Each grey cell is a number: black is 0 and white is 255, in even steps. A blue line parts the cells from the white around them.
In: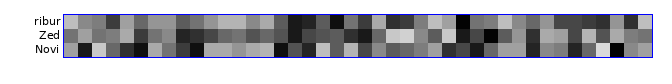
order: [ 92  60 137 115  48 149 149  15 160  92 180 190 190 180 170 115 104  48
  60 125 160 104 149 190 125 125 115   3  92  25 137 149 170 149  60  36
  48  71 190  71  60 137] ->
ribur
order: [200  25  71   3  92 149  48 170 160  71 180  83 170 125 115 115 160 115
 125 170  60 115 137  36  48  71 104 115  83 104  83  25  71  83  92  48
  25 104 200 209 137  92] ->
Zed
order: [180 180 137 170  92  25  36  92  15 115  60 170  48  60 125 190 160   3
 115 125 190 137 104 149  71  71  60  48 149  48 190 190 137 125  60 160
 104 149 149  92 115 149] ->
ribur
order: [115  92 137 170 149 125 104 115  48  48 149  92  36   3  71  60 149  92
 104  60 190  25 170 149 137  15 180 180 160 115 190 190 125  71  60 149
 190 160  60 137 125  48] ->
ribur

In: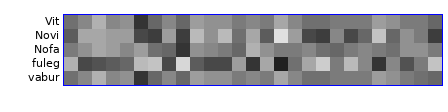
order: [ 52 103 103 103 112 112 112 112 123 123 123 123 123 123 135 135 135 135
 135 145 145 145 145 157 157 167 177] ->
vabur
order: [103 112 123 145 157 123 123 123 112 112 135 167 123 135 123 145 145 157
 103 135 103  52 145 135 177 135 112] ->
vabur
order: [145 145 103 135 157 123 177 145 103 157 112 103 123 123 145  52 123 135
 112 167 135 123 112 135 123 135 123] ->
Vit

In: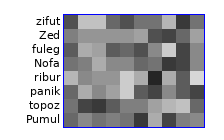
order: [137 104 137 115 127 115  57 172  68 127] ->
Pumul
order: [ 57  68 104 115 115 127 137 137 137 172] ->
Nofa
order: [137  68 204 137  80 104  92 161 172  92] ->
fuleg

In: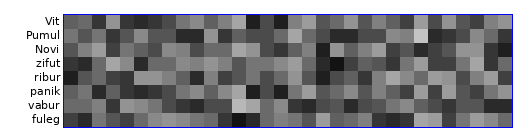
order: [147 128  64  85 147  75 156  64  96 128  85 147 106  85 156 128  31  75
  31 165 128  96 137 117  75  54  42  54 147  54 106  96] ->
Vit
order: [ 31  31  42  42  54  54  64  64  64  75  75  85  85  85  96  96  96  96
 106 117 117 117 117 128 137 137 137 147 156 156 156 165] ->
panik
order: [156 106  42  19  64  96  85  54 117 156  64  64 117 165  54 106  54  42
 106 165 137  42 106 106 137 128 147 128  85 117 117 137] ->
zifut
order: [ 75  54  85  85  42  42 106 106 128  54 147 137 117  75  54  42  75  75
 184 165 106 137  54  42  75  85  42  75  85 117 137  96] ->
vabur
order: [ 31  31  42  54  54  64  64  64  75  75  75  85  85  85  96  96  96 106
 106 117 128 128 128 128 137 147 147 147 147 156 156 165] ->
Novi
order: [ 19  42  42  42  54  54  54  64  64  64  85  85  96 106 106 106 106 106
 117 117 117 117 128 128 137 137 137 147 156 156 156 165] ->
fuleg

